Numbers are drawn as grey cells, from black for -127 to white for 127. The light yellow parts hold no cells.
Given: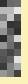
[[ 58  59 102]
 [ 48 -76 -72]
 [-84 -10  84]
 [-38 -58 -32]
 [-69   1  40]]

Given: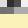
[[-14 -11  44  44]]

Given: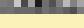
[[-17 -13 -23 -21 -22 -37 -15 -26 -19 -31 -47  -5]]

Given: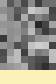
[[ 14   3 -37 -20  73  57  46 -59]
 [ 21  19  27 -15  40 -88 -59  34]
 [-71  15  27 -25  -9  20  26  42]
 [-51  22  60 -64  41  -7   5  63]
 [ 15  23  33  44 -37 -59 -79 -45]]

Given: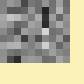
[[  5 -38 -39 -28  22 -18 -91 -10  49 -14]
 [ 32  17 -25 -15  34  23 -84   8  41  12]
 [-13  -5  22 -65   1 -49   6  -9  26 -39]
 [ 14  -8 -18  -2   7 -11   3  30   8  -1]]

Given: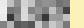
[[110 -10  -1  89   3  19  -3  65  11 -59]
 [  1  53 -40 -28 -41  72  12  73  48  -7]]
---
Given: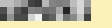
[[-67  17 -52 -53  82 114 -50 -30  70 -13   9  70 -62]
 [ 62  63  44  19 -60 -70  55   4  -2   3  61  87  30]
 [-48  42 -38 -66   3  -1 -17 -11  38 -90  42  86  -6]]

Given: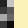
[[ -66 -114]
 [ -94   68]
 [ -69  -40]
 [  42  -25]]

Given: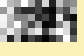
[[  89  -90   48 -112  -55  -90 -122  -84  -23  122  -27]
 [ 123   57   42  124   41  -57   86  -93   67    2   15]
 [  24  100  -46  -85  -84  -59 -106 -120   -7  -51   53]
 [ 118   61    4    3   40  -88  -60 -110  104  -78 -116]
 [ 113   52  124   12  -59   30 -122 -110    1   85  -55]
 [  56  108   51  -17   72  106  -61   56  125   92  -77]]

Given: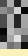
[[  62  -13    5 -112]
 [ -49   45  -92   36]
 [  15   -9   82 -121]
 [ -50   48  -93   38]
 [ -51   46  -91   35]
 [-121   57   30   22]
 [ -98   39   96  -37]]

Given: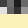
[[ 96 -28 -78  22]
 [-64 -19 -99 -23]]

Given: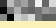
[[   7 -123   78   61   91   -9  -34  -32]
 [ -76   59   11   33  -14  112  -25   88]
 [-120   -4   49  -15  -28  -11   22   10]]

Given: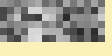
[[ 33 -39 -60  37  88  94 -54 -39  54  47 -35 -56 -15 -73 -42]
 [ 19   7 -10  15  27  42 -19   6 -35  40  -6  32 -15  34 -15]
 [-57 -32  28 -31  84  84  49  49  29 -46 -31 -52  -4 -68  47]
 [-54  18  68 -52 -51 -67  81  65  -3 -84  19  15  10  25  76]
 [ 26  -4  12  18  39  48  -2  22 -26  31 -27   7   3  18  -7]
 [-45 -61  16 -28  87  87  51  48  47 -43 -54 -85 -11 -82  45]]

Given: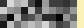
[[-102   63  -16   32   63   37   84    6  -62  -43   40]
 [ -76   90   48   65  -60 -111   27  -65  -65  -76  -48]
 [  77   23    8 -103   55  -66   40   10  -19  -39   24]
 [ -37 -118   57  -63  -46    4  -84  -84 -124   20  -29]]
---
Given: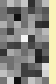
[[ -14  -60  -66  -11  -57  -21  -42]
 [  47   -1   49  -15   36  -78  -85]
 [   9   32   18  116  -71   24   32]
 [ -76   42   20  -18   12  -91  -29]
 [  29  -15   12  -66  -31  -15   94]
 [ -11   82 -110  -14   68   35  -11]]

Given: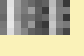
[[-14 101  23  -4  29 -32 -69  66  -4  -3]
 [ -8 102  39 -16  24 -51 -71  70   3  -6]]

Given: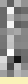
[[-22 116 -33 -20]
 [-22 116 -33 -21]
 [ -8  70   2   5]
 [-24 125 -27 -17]
 [ 72 -53  67   8]]

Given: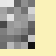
[[ 34   3  23 -13  83]
 [-55  23  34  23 -27]
 [-11  -8 -21 -48  68]]

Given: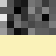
[[ -38  -40 -126  -80    9  -44    4  -35]
 [  11 -106  -10  -38  -55  -41  -45   -4]]

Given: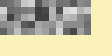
[[ 83 -21 -14  -6   2 -64 -55  53 -47  87  96  51  70]
 [ 11  20  37 -37 -50  37  25  18  61  11  11  12 -17]]

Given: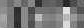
[[ 14  -4 -80  11 -52 -11 -12 -16  -5  97 -10 -44]
 [ 25  -6 -83  11 -48  12  -6 -10   4  90   3 -33]]

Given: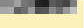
[[ 39  42 -31 -18  28 -45 -39  10 -17  24  65]]
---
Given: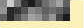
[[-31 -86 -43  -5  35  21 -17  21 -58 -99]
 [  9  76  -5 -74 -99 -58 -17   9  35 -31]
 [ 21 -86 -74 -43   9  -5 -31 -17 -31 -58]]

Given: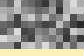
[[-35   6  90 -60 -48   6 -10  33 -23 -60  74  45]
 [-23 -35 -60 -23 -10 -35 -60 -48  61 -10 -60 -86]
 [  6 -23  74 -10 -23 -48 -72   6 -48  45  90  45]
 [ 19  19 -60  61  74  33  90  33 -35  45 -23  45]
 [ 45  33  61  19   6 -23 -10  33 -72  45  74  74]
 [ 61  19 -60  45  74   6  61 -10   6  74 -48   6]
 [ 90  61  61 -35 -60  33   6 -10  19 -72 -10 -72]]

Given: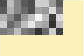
[[-50  62   8 -36 -50  78  78  24 -36]
 [-36  49   8 -21 -50  36  24  90  -5]
 [ -5   8  62  -5 -21 -76 -21  78 -64]
 [ 49   8 -36  24  62 117  62 -64  90]
 [ 78 -21   8  62 102  49  36 -76  62]]

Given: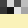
[[ -76 -107  100   37]
 [ -62   88  -47   62]]

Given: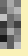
[[-103  -33   11]
 [ -75  -17  -62]
 [ -48   41   -4]
 [ -33   26   54]
 [ -17   41   -4]
 [  26  -33   66]
 [  66  -17   11]]

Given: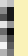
[[ -47 -101]
 [ -20 -117]
 [   9 -101]
 [  36  -62]
 [  51   -7]
 [  87   63]
 [ 102   21]
 [ 116  -35]]
